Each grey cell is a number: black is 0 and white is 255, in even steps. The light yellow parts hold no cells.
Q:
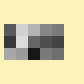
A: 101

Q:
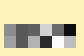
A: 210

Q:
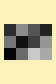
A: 16

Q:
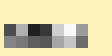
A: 206

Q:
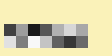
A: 177

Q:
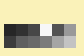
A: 247

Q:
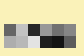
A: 152

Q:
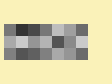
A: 84

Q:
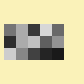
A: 193

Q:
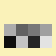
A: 97
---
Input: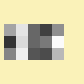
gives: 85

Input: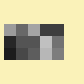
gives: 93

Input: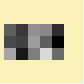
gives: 126

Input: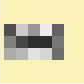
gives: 226

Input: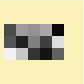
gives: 51

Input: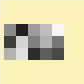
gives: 44

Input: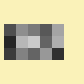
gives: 100

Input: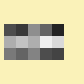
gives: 131
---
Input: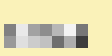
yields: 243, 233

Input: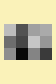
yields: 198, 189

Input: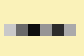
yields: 201, 170

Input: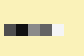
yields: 245, 138

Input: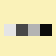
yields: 229, 179

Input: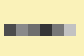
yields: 194, 138

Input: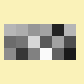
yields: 250, 215

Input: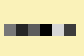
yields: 214, 119

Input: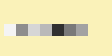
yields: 244, 214

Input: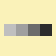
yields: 191, 159
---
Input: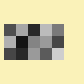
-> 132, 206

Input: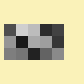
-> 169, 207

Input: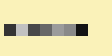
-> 103, 193

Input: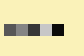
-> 55, 199

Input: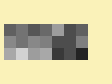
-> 127, 210

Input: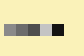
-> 78, 196
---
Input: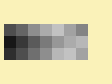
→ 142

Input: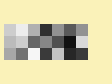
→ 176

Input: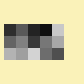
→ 35

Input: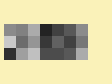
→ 171

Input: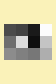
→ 26

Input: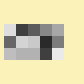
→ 92
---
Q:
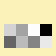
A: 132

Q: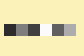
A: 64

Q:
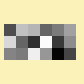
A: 239

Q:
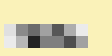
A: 35

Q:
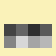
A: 165

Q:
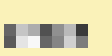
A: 248

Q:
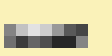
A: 101

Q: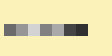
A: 211
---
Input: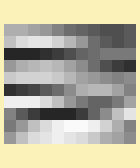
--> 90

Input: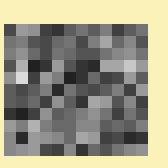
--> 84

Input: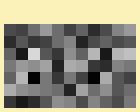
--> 86

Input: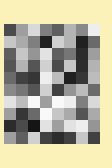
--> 106

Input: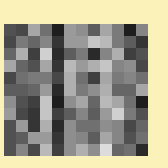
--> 53

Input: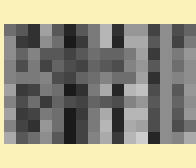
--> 122
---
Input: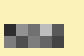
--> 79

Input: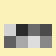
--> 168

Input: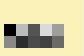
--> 44

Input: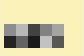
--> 99

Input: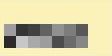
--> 199

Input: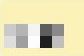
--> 159

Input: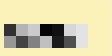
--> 67

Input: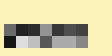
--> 222

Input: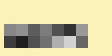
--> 30
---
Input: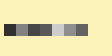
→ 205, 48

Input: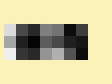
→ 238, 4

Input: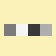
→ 245, 57

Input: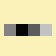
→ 194, 5

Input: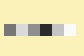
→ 250, 43

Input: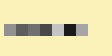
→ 196, 26

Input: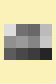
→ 221, 37
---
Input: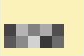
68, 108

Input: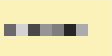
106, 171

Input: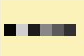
6, 49

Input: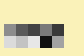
141, 162

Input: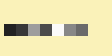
34, 106

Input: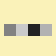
130, 178

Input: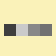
62, 113

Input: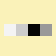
244, 153

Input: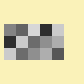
131, 87

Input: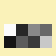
252, 200
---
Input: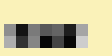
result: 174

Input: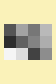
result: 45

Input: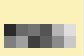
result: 127

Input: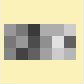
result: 120

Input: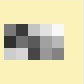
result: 48

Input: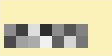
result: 74

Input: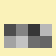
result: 163

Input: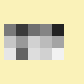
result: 198
